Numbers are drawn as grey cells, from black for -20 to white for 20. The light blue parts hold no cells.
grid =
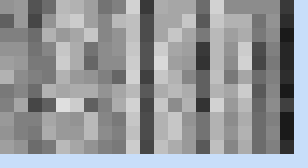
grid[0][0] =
3
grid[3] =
[3, 3, -2, 1, 11, 7, -2, 2, 3, 11, -7, 12, 6, 5, -11, 9, 3, 12, -8, 0, -14]
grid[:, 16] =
[2, 8, 5, 3, 2, -1, 6, 4, 2, 3, 1]
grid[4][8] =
2
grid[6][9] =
9
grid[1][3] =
3
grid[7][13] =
8
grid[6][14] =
-5
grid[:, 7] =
[-2, 1, 1, 2, 2, 0, 3, 0, 1, 2, 0]
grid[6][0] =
-1
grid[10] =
[5, 3, -3, -1, 9, 6, 3, 0, -1, 12, -9, 10, 7, 4, -6, 10, 1, 7, -3, 0, -13]
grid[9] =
[3, 0, -1, 7, 4, 4, 9, 2, 0, 10, -8, 8, 11, 4, -2, 8, 3, 8, -3, 1, -16]
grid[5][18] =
-3
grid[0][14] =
-3
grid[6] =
[-1, 1, -3, 8, 6, 7, 7, 3, 6, 9, -6, 7, 9, 7, -5, 8, 6, 12, -6, 1, -16]
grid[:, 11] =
[7, 6, 6, 12, 14, 11, 7, 11, 8, 8, 10]
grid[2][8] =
3
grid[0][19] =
2
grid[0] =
[3, 4, -7, -3, 9, 8, 5, -2, 0, 13, -11, 7, 6, 6, -3, 13, 2, 2, 2, 2, -11]
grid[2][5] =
6

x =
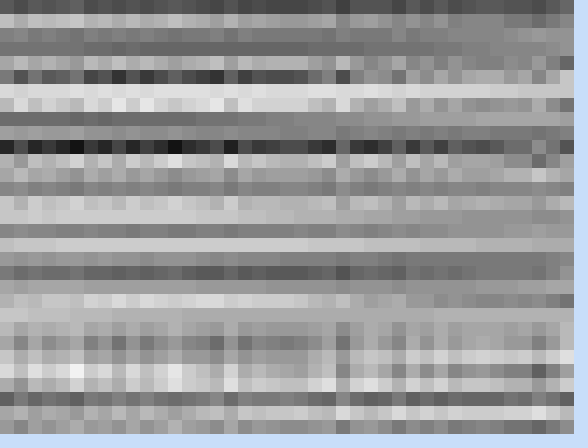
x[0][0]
-6
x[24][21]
0
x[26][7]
14
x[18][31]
-1
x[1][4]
10
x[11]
[8, 4, 10, 8, 10, 13, 8, 11, 7, 12, 9, 12, 15, 11, 10, 8, 14, 9, 11, 9, 8, 8, 10, 12, 5, 10, 12, 9, 5, 10, 6, 9, 5, 6, 6, 5, 2, 2, -3, 1, 5]
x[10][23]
-13
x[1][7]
9
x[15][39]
2
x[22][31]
8
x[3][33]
0
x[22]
[11, 11, 10, 10, 10, 9, 9, 9, 8, 8, 8, 8, 8, 7, 7, 7, 7, 7, 7, 7, 7, 7, 7, 7, 7, 7, 7, 7, 7, 7, 7, 8, 8, 8, 8, 8, 8, 8, 8, 8, 8]
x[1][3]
9
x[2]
[0, 1, -1, 0, -1, -2, 0, -1, 0, -1, 0, -1, -2, -1, -1, 0, -2, 0, -1, -1, -1, -1, -1, -2, 0, -1, -1, -1, 1, -1, 0, 0, 1, 1, 1, 1, 2, 3, 4, 3, 3]
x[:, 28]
[-9, 1, 1, -2, 6, -2, 13, 10, 4, -1, -5, 5, 7, 1, 5, 5, 2, 10, -2, -5, 2, 7, 7, 3, 1, 7, 1, 8, -1, 14, -1]
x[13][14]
0
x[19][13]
-5
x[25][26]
11
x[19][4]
-3
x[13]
[1, 2, 0, 1, 0, -1, 1, 0, 1, 0, 1, 0, -1, 0, 0, 1, -1, 1, 0, 0, 1, 1, 0, -1, 2, 0, -1, 0, 1, 0, 1, 0, 1, 1, 0, 1, 1, 1, 2, 1, 0]
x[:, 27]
[-7, 3, -1, -2, 3, 2, 14, 7, 3, 0, -10, 9, 4, 0, 8, 6, 1, 10, -1, -4, 3, 6, 7, 6, 4, 10, 6, 12, -4, 11, 2]
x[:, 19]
[-9, 5, -1, -4, 8, -8, 14, 13, 0, 1, -10, 9, 5, 0, 9, 9, 0, 12, 1, -6, 3, 12, 7, 4, 0, 4, 7, 11, -1, 11, 3]
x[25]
[11, 7, 10, 7, 8, 10, 5, 6, 3, 6, 3, 5, 7, 4, 4, 2, 6, 3, 5, 4, 4, 4, 7, 9, 4, 9, 11, 10, 7, 12, 10, 13, 10, 12, 13, 12, 11, 12, 9, 12, 15]
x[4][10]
9
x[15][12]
12
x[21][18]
12
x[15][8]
12
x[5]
[-1, -7, -2, -6, -5, -2, -9, -7, -12, -7, -11, -8, -5, -8, -10, -12, -5, -10, -7, -8, -8, -7, -3, 0, -8, 0, 3, 2, -2, 5, 2, 6, 3, 6, 7, 7, 4, 6, 1, 6, 11]
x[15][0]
11
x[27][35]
10
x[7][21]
13
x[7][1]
14
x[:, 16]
[-7, 8, -2, -4, 5, -5, 15, 10, -2, 2, -15, 14, 2, -1, 12, 11, -1, 12, 2, -4, 4, 12, 7, 7, 3, 6, 13, 15, -3, 7, 6]
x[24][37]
4
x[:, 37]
[-7, -1, 3, 1, 1, 6, 11, 3, 6, -1, -3, 2, 8, 1, 6, 3, 4, 8, -1, -1, 5, 1, 8, 6, 4, 12, 0, 8, -3, 13, -2]
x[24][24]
-2
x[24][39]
4

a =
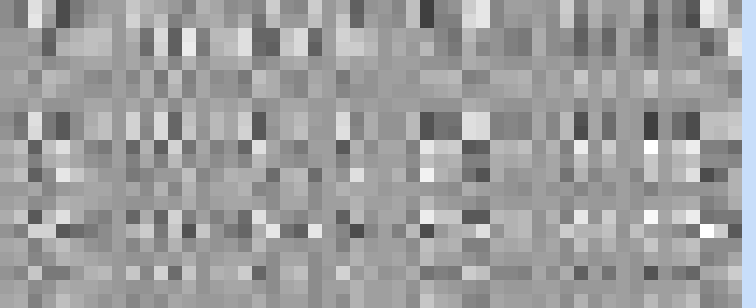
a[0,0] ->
2
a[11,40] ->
2
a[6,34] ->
4
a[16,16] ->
-1
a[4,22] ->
3
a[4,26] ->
6
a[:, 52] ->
[2, 5, 15, 16, 8, 0, 1, 7, 11, 12, -3, 1, 8, 8, 7, -1, -6, 2, 6, 12, 7, 4]
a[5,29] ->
3
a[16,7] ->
2
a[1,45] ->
6
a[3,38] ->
7
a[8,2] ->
15
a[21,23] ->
5
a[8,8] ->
4
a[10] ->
[7, 10, -5, 10, 15, 7, 1, -1, 5, -4, 8, -5, 13, -2, 6, 0, 3, -4, 15, 6, 2, -1, 5, 5, -6, 8, 2, 6, 6, 0, 16, 11, 12, -6, -5, 9, 8, 10, 3, 8, 0, 17, 3, 12, 4, 5, 20, 6, 12, 17, 0, 0, -3]
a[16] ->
[3, 0, 13, 13, -6, -3, -1, 2, 5, 8, 12, -1, 11, -7, 11, 3, -1, -4, 7, 16, -2, -5, 16, 4, 1, -8, 1, 5, 0, 9, -8, 4, 7, 8, 15, 3, 8, 9, 3, 5, 12, 8, 8, 10, 3, 10, 5, 4, 2, -2, 20, 12, -6]
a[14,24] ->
5
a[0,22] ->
12
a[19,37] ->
0
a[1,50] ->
15
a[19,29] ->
7
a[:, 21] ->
[1, 4, 14, 14, 7, 1, 1, 6, 9, 10, -1, 2, 9, 8, 6, 1, -5, 3, 6, 10, 7, 5]
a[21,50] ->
0
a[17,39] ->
6
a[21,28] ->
6
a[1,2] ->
16
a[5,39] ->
6
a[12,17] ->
7
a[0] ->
[2, -2, 15, 7, -8, -1, 3, 5, 5, 11, 8, 6, 4, 0, 8, 6, 2, 3, 1, 12, 2, 1, 12, 4, 7, -5, 3, 4, 1, 10, -10, 1, 3, 12, 16, 1, 5, 5, 4, 3, 12, 0, 8, 4, 4, 8, -3, 4, -1, -6, 17, 12, 2]
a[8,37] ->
0
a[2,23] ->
5
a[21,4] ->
10
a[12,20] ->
8

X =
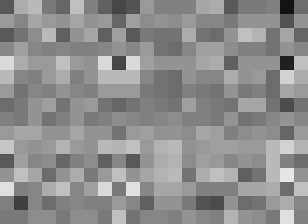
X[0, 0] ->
-6
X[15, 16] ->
8
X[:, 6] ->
[0, 3, 6, 0, 3, 3, 0, 4, -1, 3, 3, 2, -1, 5, 0, 2]
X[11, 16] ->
1
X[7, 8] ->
-4
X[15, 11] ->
1
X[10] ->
[11, 4, 3, 4, 8, 4, 3, 9, 8, 10, 4, 8, 9, 3, 4, 5, 5, 4, 4, 9, 13, 8]
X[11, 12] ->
8
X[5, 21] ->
7
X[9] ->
[4, 6, 6, 3, 3, 6, 3, 3, -2, 4, 5, 3, 3, 2, 6, 5, 0, 2, 3, 2, -4, 4]
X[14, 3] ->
-3
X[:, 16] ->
[-6, -1, 3, 2, -5, 7, 3, -2, 3, 0, 5, 1, 8, 0, 3, 8]
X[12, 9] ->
3
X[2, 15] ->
-3
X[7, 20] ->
-8
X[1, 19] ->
3
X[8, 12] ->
2
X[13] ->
[15, 0, 1, 7, 10, 1, 5, 14, -1, 15, 1, 6, 6, 4, 0, 0, 0, 6, 6, 7, -3, 10]
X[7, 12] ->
-2
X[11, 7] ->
-5
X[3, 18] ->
0
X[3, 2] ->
1
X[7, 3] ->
5
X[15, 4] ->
-1
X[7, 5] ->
3
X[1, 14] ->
1
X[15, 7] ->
-1
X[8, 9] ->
1
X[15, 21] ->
0
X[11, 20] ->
0
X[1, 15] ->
1
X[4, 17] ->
3
